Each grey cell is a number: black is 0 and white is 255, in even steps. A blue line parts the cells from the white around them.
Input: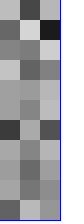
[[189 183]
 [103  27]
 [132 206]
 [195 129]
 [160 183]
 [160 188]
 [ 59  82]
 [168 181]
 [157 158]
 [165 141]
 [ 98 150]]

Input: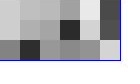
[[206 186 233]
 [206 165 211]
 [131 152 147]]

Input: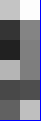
[[196]
 [ 52]
 [ 33]
 [181]
 [ 72]
 [ 97]]

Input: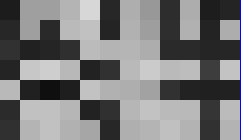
[[ 28 159 215 174  45  29]
 [ 39  41 193 177  46  35]
 [ 49  37 187 181  42  37]
 [ 36 206  34 185 186  61]
 [185  15 194 174  49  32]
 [ 43 193  34 182 186  53]
 [ 48 193 166 175 192  49]]

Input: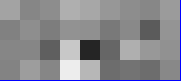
[[163 141 167 141 155]
 [129 125 144 137 148]
 [134  95  37 175 145]
 [131 134 183 115 136]]

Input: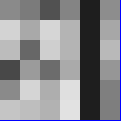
[[138  81  30]
 [211 214  30]
 [188 207  30]
 [ 72 108  30]
 [138 174  30]
 [197 178  30]]

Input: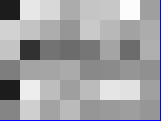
[[ 28 216 197 252]
 [210 173 201 162]
 [196 115 118 108]
 [126 165 137 149]
 [ 28 189 187 225]
 [133 163 150 158]]
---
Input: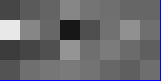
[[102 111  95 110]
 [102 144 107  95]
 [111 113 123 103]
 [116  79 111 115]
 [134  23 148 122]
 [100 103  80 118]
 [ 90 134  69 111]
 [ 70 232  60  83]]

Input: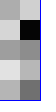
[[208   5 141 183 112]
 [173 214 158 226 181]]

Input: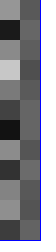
[[ 89 102  94  79  90 101 101  85 107  88  84  99]
 [150  26 138 199 122  66  18 140  50 131 143  61]]

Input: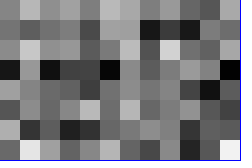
[[169 109 167   2  92  66  90 242]
 [ 86 124  97 130  17  87  95  87]
 [102  24 112 154  68 146  53  36]
 [153  59 210 124 132 124 128 137]
 [126  23  82  92 117 103 141  72]
 [168 159 187 138 140 182 121 100]
 [185 161 122   6 113 109 103 181]
 [126  74  91  67  62 185  50 135]
 [161 125 151  65  97 135  32  99]
 [143 113 144  16 106 104  93 160]
 [183  94 199 152 132 140  52 229]
 [133 116 139  22 160  85 175 105]]

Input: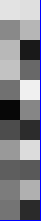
[[223 182  25 104 240 134  44 220  89 176  42]
 [227 137 184 194 113   7  76 153  94 124 116]]

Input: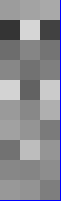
[[169  65 116 127 203 175 123 149 141 126]
 [163 214 133 114  98 136 148 189 133 147]
 [156  52 109 135 211 154 161 114 135 152]]
